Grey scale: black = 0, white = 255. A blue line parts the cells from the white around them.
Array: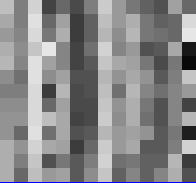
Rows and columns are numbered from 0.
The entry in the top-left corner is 190
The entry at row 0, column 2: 210
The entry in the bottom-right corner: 81
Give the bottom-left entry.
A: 174
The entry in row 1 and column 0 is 168
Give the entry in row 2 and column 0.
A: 153
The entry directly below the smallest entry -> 197
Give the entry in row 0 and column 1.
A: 126
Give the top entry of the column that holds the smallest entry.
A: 104
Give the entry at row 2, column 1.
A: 133
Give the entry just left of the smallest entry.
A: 119
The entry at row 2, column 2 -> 217

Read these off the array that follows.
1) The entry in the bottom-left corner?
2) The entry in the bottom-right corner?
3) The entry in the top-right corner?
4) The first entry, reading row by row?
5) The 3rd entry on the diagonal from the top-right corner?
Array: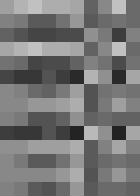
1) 129
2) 98
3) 106
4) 159
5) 121

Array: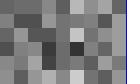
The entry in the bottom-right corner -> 150
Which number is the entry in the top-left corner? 101
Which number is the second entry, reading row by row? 108
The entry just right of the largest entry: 115
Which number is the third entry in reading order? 108
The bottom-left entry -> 143
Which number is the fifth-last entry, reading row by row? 136
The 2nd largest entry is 196
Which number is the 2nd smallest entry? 59
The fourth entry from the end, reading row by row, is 204
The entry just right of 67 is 108
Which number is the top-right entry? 101
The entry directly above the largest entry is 122
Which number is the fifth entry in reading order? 94
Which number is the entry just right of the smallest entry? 128
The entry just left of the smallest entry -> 108

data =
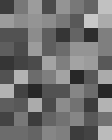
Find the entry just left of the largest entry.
88
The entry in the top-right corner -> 193
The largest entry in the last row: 187
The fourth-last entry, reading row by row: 127
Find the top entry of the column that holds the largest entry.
100
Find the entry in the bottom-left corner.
108
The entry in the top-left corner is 60
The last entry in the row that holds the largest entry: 171
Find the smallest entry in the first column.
53
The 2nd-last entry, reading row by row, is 67
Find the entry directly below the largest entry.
46
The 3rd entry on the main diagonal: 140

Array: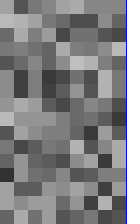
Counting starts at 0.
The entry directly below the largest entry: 113
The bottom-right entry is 84
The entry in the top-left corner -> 162
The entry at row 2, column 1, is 170
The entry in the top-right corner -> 134
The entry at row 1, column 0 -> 185
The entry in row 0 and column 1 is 84
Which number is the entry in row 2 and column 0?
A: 106
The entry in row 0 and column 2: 120
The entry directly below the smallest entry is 162
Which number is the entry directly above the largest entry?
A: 126
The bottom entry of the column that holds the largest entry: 100
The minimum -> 50
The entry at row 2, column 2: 126
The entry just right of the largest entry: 178
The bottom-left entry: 100
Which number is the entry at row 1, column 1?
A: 178
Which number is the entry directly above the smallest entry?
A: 100
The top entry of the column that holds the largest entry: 170

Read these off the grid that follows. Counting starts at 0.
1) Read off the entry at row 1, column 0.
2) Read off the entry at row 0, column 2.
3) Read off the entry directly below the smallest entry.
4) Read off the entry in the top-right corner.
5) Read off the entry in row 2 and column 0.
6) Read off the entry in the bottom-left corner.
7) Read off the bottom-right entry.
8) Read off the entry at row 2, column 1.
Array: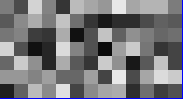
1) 89
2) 211
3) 203
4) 124
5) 118
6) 30
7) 81
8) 131

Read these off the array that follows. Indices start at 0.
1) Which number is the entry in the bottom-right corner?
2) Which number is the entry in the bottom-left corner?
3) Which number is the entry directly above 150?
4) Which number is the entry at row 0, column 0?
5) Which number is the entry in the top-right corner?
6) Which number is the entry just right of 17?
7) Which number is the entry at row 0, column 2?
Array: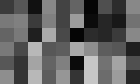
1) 38
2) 142
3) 128
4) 59
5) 136
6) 136
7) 17

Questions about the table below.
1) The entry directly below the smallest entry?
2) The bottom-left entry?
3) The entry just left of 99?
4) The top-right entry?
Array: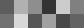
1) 161
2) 113
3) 72
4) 128

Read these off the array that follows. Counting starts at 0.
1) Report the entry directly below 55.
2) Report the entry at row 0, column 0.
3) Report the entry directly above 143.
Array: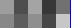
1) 71
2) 157
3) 164

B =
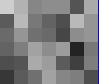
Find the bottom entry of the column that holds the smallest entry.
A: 126
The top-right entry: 170
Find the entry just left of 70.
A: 106
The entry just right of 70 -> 141
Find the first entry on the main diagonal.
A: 206
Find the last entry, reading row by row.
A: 78
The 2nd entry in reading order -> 178
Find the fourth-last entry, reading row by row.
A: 162
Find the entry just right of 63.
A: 126
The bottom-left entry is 55
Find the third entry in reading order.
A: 134
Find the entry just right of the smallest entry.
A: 120

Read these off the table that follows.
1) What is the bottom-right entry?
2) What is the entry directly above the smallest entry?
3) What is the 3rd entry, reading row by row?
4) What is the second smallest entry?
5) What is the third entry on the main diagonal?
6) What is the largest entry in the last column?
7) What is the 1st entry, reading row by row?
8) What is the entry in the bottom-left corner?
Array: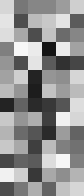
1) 214
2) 194
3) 134
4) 29
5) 77
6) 221
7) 214
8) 77

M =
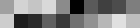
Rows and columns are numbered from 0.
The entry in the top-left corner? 160
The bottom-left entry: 205
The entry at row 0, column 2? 197
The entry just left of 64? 90
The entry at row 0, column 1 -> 211
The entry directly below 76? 224
